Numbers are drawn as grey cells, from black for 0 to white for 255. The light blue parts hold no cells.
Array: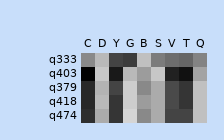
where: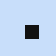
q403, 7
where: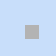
q379, 1
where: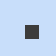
q333, 3
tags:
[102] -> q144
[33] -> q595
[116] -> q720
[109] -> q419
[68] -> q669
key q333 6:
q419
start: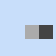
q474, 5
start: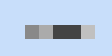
q474, 4

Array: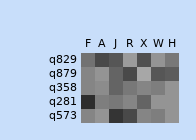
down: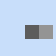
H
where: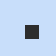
q281, 0
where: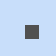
q829, 4
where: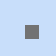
q829, 0
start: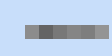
q358, 1
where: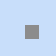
q358, 1
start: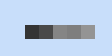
q573, 2

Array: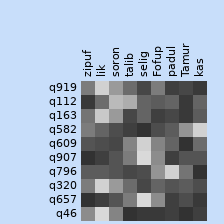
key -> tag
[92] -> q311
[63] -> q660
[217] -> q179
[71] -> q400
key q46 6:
q660
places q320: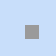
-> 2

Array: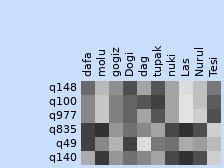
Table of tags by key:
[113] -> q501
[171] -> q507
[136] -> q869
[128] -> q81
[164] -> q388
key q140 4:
q869
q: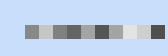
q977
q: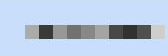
q140
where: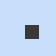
q140, 1

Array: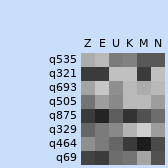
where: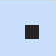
q875, 1
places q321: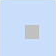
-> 2 3 5
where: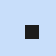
q464, 4

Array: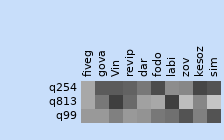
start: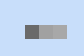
q813, 3
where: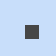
q254, 8
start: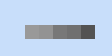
q99, 3
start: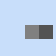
q99, 8
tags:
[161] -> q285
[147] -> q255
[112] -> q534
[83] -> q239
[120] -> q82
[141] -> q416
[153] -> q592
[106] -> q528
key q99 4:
q255
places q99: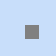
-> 2 8

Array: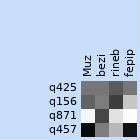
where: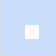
q871, 3
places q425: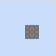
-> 0 1 3
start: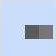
q425, 2
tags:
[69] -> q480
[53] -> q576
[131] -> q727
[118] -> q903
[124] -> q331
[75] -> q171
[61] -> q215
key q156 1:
q331
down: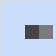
bezi
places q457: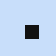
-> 3
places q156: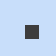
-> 2

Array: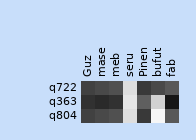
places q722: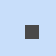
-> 1 5
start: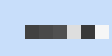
q804, 0

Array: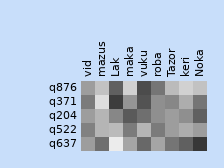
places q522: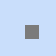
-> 3 5
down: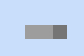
Tazor

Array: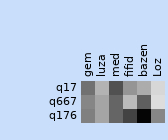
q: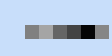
q176
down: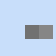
gem
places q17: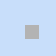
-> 1
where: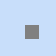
q176, 0

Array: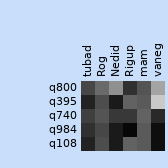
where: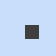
q740, 0
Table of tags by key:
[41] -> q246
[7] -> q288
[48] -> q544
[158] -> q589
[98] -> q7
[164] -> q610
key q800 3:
q544

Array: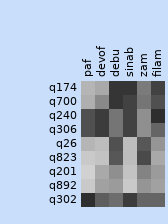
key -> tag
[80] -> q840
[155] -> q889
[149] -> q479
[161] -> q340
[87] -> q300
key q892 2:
q889
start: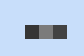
q174, 3
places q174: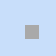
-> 1

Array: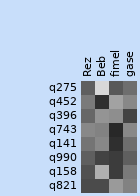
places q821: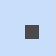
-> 0 1
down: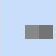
Rez
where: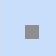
q396, 2

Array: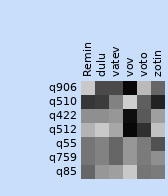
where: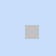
q512, 5
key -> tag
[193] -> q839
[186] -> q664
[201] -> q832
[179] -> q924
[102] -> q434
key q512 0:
q924
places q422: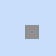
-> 0 1
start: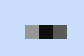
q422, 2
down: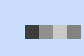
dulu
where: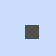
q55, 5
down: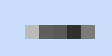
voto

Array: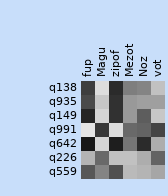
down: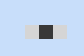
Magu
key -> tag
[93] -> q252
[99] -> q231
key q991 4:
q231
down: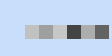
vot
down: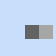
vot
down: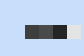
fup

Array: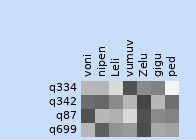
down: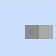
gigu
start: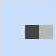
q342, 4
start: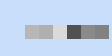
q87, 1
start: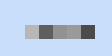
q699, 0
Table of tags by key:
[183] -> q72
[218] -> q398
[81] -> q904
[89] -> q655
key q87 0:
q904
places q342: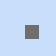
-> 0 6
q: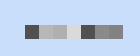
q87

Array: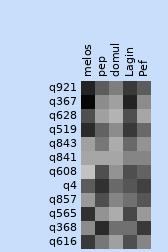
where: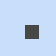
q565, 3
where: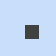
q4, 4
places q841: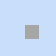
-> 0 1 2
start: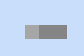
q841, 2

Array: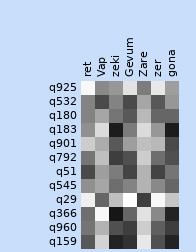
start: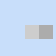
q901, 0
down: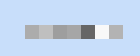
Vap
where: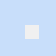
q29, 0
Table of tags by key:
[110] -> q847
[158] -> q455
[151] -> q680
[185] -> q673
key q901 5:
q673
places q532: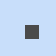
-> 1 3

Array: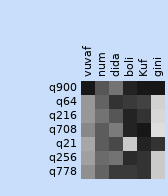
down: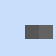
num
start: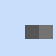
q900, 1
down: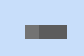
num
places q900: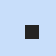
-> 3
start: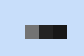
q900, 2
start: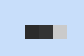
q256, 3
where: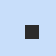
q256, 3

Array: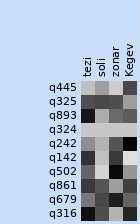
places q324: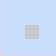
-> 0 1 2 3
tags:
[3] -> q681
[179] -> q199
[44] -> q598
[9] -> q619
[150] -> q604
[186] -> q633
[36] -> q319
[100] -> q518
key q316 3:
q319
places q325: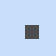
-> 0 2
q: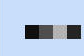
q316
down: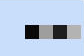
zonar
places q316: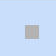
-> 2

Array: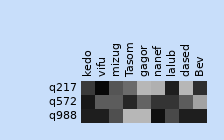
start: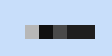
q988, 4
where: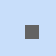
q572, 4
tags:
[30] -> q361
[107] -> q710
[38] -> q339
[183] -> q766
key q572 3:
q339
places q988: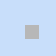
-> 3 4
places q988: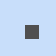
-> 2
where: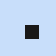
q572, 0
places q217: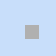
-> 5

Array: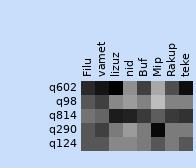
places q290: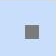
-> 2 4 6 7
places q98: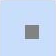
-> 4 6 7
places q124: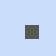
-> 0 1 5 7

